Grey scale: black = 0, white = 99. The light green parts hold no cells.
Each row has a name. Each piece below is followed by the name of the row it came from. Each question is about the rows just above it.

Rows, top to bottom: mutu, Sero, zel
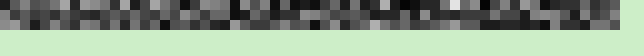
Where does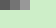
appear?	zel
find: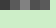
zel
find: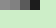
Sero
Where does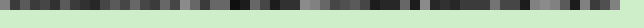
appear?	Sero
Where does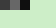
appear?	zel
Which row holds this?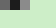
Sero

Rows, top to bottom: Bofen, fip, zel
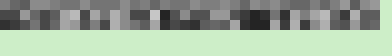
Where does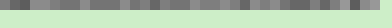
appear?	Bofen
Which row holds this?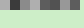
zel

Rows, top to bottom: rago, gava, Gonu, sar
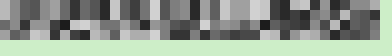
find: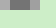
Gonu
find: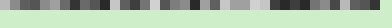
gava
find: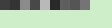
Gonu
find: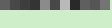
Gonu
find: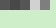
Gonu
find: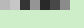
rago

